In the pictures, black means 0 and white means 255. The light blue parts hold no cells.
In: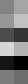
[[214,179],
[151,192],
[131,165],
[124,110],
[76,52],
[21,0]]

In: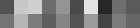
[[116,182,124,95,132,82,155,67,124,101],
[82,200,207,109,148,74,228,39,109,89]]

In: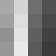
[[168,213,111,81],
[160,221,103,73],
[152,233,89,58],
[144,227,95,65]]

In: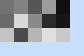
[[195,74,182,223,201],
[114,130,86,156,15],
[106,217,138,42,22]]

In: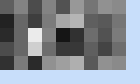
[[95,131,76,131,82,152,117,145,138],
[76,103,207,109,56,56,95,68,109],
[49,123,42,145,159,175,89,145,138],
[42,103,235,131,21,49,109,82,123],
[34,103,62,123,167,181,95,89,117]]

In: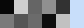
[[122,85,107,14,193],
[7,206,101,144,50]]
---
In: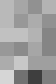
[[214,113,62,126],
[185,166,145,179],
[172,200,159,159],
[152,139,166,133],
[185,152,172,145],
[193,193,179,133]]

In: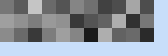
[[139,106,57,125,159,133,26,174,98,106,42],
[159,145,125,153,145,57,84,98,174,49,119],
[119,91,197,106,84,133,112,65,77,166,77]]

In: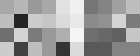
[[111,212,123,153,175,245,111,104,96,198],
[168,182,153,168,225,239,117,131,160,190],
[204,65,190,153,52,219,89,89,131,131],
[190,37,204,198,219,232,139,145,212,123]]

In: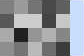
[[128,155,116,73,95],
[170,32,149,177,134],
[142,116,185,108,60],
[88,205,205,67,199]]

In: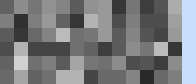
[[77,179,69,69,69,112,98,61,91,140,118,187,54],
[105,165,98,112,179,179,69,105,105,132,41,105,126],
[91,54,105,132,187,112,118,153,91,132,84,69,153],
[98,209,112,126,91,165,118,112,140,77,84,61,140],
[98,140,118,146,132,91,146,153,54,118,61,84,172],
[126,48,126,153,98,54,179,153,77,126,77,77,159]]

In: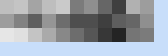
[[157,130,94,149,109,78,78,63,94,102,143],
[190,196,164,190,202,123,143,102,63,177,157],
[230,224,196,170,136,109,86,55,36,117,123]]

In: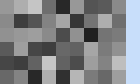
[[104,131,40,174,48,182,123,104,158],
[90,158,70,62,104,98,166,123,145],
[138,62,84,131,166,54,116,174,110],
[70,62,98,197,98,76,158,131,190],
[145,152,158,138,76,145,32,116,123],
[152,174,197,110,40,152,84,90,138]]
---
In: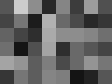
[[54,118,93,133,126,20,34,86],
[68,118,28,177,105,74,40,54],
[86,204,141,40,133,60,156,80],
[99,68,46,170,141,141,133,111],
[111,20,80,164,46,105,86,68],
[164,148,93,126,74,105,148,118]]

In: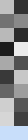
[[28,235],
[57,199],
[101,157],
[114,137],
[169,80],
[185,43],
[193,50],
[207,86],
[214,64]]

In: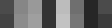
[[67,140,159,51,194,118,38,59],
[75,134,153,51,188,111,38,75]]

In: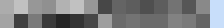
[[164,64,122,58,37,52,71,158,107,115,107,107,130,122,100],
[172,193,151,144,178,193,151,71,100,93,79,93,115,86,137]]

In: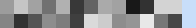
[[133,50,84,141,125,63,218,204,141,149,232,119,70],
[156,197,162,113,177,56,99,170,162,24,50,211,211]]

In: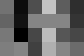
[[100,18,133,133,133,52],
[114,12,78,195,93,46],
[120,0,71,188,86,71],
[126,133,64,175,133,107]]

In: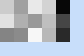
[[132,139,247,184,41],
[204,160,233,211,7],
[225,176,153,191,70]]

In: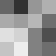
[[102,50,150,176],
[170,157,183,110],
[196,237,129,110],
[224,211,129,78]]
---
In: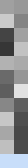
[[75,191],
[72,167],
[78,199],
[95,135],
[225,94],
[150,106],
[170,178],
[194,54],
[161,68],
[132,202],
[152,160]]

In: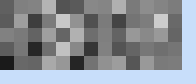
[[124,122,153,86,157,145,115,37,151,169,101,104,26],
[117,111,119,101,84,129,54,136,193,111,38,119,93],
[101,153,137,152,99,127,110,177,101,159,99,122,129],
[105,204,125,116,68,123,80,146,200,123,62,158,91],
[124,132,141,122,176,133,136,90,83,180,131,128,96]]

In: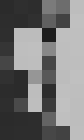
[[190,66,71,45,45,44],
[189,191,100,45,44,43],
[189,193,59,190,74,46],
[190,191,45,189,43,44],
[192,188,88,150,43,49],
[190,190,70,190,189,70],
[191,190,136,191,190,53],
[191,191,29,188,188,46],
[192,66,96,48,44,45],
[189,109,123,45,47,43]]

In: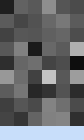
[[47,132,129,100,53,68],
[75,111,131,74,86,63],
[43,83,51,39,118,92],
[157,88,195,65,109,152],
[14,77,68,111,102,46],
[176,91,104,26,129,88],
[77,102,96,85,87,66],
[91,120,104,82,70,91],
[75,85,142,89,98,31]]

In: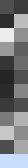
[[168,77],
[140,199],
[178,122],
[78,58],
[134,42],
[80,37],
[107,53],
[95,154],
[143,236],
[190,45],
[60,79]]

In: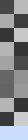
[[204,56],
[51,181],
[153,100],
[147,102],
[73,163],
[53,181],
[199,53],
[61,172],
[185,71]]
